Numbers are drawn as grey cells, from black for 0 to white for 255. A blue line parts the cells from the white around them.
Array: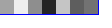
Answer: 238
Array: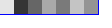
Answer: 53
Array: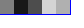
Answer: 23
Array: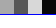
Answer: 87
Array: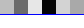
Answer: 107
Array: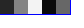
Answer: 131
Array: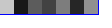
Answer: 24
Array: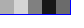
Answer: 213
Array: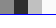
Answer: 45
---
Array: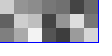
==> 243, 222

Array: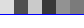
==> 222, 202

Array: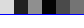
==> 220, 143

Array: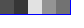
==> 226, 148

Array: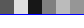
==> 223, 187

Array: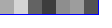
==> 213, 170
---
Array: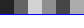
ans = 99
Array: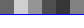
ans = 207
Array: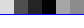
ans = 79
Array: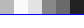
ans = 250
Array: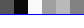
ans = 10
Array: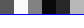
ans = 249
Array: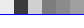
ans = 59
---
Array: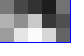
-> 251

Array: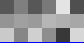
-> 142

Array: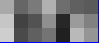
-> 32

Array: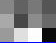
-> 223

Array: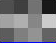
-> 127

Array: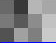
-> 161
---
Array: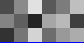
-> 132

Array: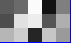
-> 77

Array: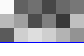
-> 185

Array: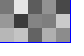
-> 152

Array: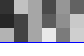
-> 38

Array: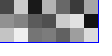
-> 145

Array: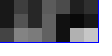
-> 24
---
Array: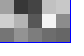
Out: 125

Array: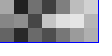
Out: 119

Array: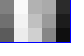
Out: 208

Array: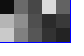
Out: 86

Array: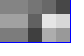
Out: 63

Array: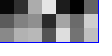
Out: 222

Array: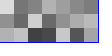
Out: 200
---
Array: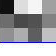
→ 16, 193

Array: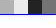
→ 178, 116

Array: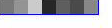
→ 120, 135

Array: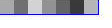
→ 169, 182

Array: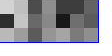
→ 211, 143

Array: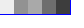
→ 238, 61

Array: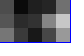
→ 77, 153

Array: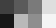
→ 64, 244
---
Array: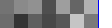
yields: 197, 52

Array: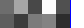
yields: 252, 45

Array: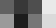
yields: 233, 29

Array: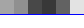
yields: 227, 56

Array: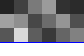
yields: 217, 35

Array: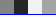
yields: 241, 37

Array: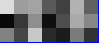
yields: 221, 9

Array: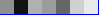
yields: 234, 17
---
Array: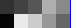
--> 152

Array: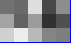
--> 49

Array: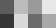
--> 107

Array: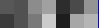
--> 167

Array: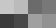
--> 160

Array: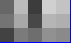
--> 181
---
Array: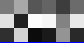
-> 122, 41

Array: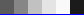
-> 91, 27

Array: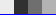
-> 236, 179

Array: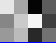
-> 230, 114

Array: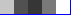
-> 198, 254

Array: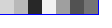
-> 213, 116
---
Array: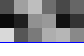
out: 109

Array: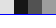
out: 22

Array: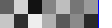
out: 190

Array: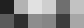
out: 207

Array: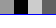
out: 1

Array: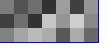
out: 157
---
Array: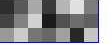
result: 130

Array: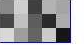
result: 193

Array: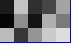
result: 143

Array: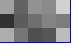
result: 92

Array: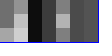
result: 193

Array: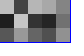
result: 197

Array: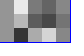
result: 184

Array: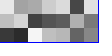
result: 212

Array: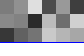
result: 130
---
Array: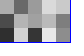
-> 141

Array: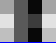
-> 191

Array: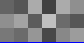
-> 156

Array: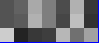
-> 162

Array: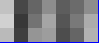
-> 178

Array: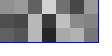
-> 118

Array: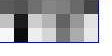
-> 232

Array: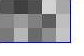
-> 196

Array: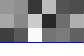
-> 97
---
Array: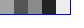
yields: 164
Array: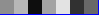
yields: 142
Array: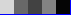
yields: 215
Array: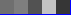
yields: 111
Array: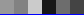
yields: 152
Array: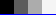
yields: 0
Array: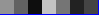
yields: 147
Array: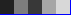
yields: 33
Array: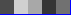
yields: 75
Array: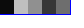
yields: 11
